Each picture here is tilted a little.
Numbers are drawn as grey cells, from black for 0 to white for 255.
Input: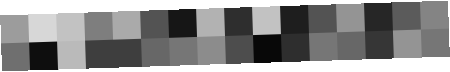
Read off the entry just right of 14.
186
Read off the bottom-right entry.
118
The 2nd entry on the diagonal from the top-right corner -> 148
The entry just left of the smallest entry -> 77
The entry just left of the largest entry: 156
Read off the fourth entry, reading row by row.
126
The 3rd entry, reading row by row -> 194
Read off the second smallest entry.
14
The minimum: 8
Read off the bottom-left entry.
111

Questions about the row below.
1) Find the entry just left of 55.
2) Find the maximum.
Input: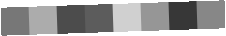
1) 150
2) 208
